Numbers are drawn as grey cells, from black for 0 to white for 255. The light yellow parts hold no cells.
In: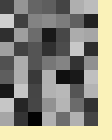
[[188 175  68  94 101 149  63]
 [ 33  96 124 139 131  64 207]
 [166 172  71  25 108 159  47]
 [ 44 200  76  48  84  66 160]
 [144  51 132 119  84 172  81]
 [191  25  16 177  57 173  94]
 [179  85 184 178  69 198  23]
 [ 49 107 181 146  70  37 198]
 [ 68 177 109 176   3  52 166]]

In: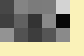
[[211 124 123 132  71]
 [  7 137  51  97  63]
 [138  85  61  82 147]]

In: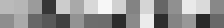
[[136 218 233 144 102 213 131 209 247 216 169 204  54 155 182 186]
 [104  41 152 132  45 235 138  44 108 109 147  64  88 103 170 142]]

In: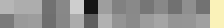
[[114 143 113 136 118 137 129 158  21 206 136 113 173 173 182]
 [160 150 149 165 156 138 148 178  95 172 135 111 157 154 123]]

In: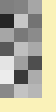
[[166 131 127]
 [115 199  37]
 [139 121 166]
 [169 191  88]
 [ 78 159 228]
 [172  58 236]
 [182 195 136]]

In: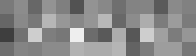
[[129 138  90 132 131 111 136 147  82 127 147 103 140 122]
 [123 156 124 173 140 104 184 149 136 151 182 120 137 102]
 [150 124 160 206  87 173  89 108 238 119 126 206 114  62]
 [119 157 157 124  99 181 171 171 178 139 139 128 132 110]]

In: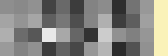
[[152 115  46 140 131  60 105  67 145 137 142]
 [160  94  62 176 133  78 119  95 166 148 164]
 [150 128 145 204  50 102 168 233  87 108 175]
 [145  82  43 181 151  71  99  60 145 131 154]]
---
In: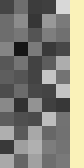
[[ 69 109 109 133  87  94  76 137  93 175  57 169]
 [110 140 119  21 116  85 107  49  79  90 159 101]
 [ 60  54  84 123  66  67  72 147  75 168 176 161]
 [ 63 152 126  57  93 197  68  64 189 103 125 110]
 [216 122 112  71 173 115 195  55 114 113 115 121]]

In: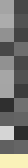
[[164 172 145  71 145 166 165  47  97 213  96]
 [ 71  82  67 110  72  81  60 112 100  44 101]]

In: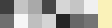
[[ 62 111]
 [196 246]
 [169 191]
 [ 71 212]
 [214  38]
 [197 103]
 [240 116]]

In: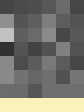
[[ 69 143 194  50 137 137 108]
 [ 74  84  95  84  76 114 106]
 [ 78  95 106  67  92 102  85]
 [ 87 126 139  82 121 110 110]
 [107  93  71 128  91  82 112]
 [ 70  83  88  83  70 118 110]]

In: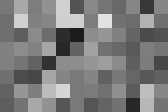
[[119 110 111 129 128 112  98  93]
 [168 208  94 140 117  76 150 115]
 [125 129 138 130  98  71 126 169]
 [146 134 109 166  50 166 188 146]
 [209 207  44  39 140 133 214  86]
 [ 83 208  28  99 141 121 121 121]
 [137 125 141 161 149 133 123  85]
 [117 226 150 113 157  97 113 100]
 [104 113 129 104 138 120 143 114]
 [134 108 101  89  95 102  92  39]
 [ 56 178  75 125 124  88 190 183]
 [134 111  81 118  71  96 135 116]]

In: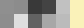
[[143 141]
 [140 222]
 [ 57  98]
 [ 67 167]
 [193 187]]

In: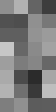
[[143  81  95 198 158 170 179 126]
 [178  78  95 103 124  75 112 144]
 [100 144 147 138 134  43  57  92]
 [ 61 120 155 162 103 166 190  93]]

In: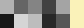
[[178  24]
 [101 213]
 [132 189]
 [ 66  40]
 [164  86]]
